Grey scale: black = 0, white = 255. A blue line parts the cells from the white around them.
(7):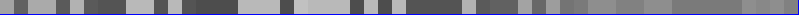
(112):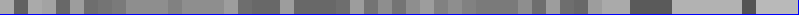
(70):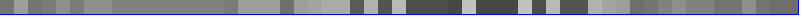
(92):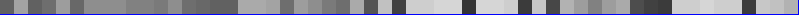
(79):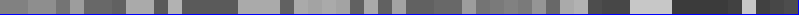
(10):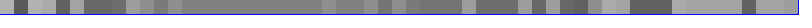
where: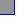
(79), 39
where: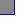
(7), 55

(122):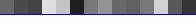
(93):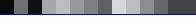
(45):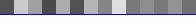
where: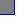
(93), 7
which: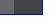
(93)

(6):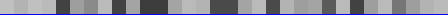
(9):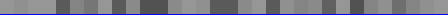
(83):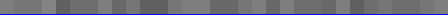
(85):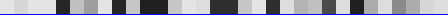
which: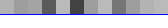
(6)
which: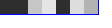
(85)

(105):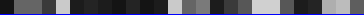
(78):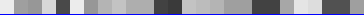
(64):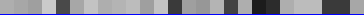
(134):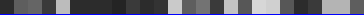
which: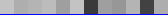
(64)
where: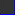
(134), 12
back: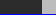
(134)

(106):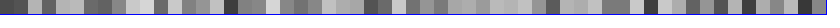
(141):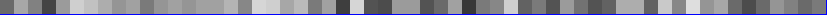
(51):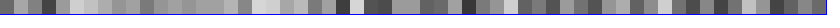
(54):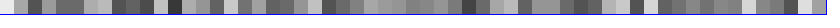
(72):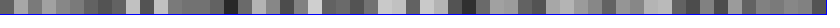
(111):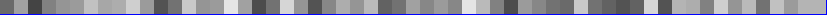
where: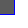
(106), 40
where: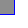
(51), 47
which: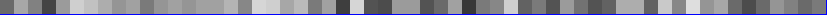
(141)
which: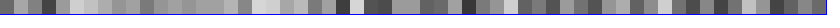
(51)
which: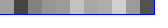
(111)
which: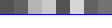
(54)

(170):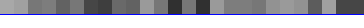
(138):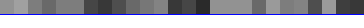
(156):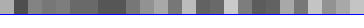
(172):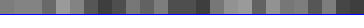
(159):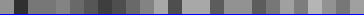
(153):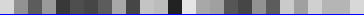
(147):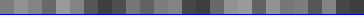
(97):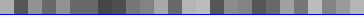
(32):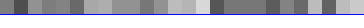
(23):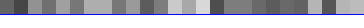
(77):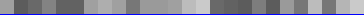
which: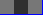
(170)
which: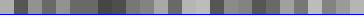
(97)
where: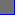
(23), 4
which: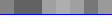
(77)
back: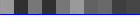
(170)
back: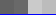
(77)
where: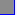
(97), 17

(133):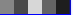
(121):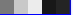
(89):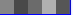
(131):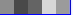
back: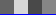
(133)
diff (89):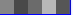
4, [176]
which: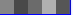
(89)
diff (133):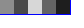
1, [134]
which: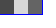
(133)
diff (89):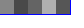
3, [107]
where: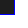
(133), 5

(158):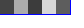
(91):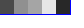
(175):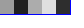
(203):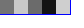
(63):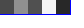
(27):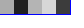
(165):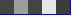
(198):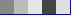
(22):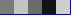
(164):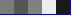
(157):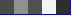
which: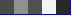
(63)
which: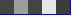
(165)
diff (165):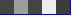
4, [230]

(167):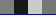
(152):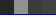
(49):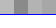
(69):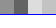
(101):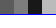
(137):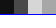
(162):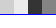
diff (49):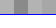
1, [187]
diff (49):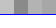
1, [187]
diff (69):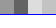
1, [145]

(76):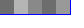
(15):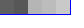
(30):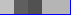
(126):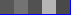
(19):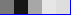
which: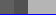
(30)
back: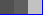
(30)
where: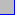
(15), 4
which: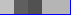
(30)

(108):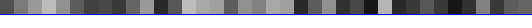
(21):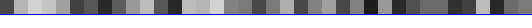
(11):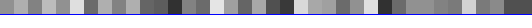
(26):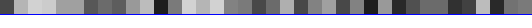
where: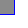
(11), 36
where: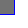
(26), 37
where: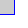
(26), 4
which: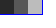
(108)
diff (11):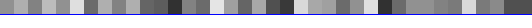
34, [210]
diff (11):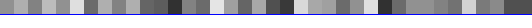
33, [122]

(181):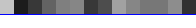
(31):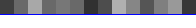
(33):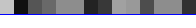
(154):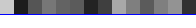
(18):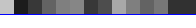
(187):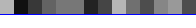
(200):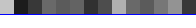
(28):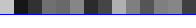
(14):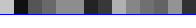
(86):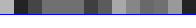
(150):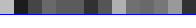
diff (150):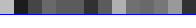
8, [85]
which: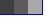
(86)
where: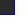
(28), 7
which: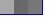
(31)
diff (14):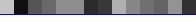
7, [35]
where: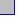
(150), 1

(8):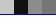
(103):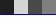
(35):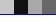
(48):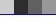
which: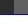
(48)
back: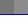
(8)
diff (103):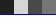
4, [126]
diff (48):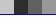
1, [205]

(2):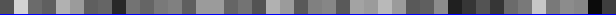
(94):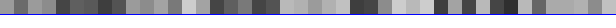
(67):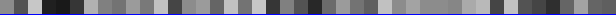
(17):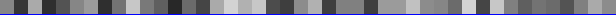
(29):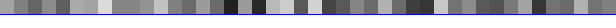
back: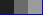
(29)
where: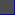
(17), 20
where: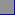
(29), 11

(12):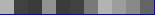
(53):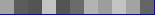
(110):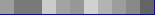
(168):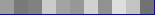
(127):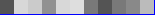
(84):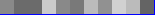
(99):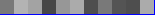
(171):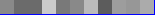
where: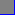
(168), 3
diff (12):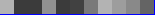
2, [65]

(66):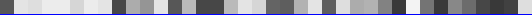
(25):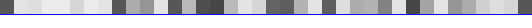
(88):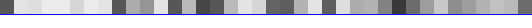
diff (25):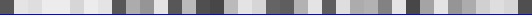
38, [87]
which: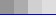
(25)
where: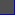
(25), 15
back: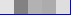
(25)

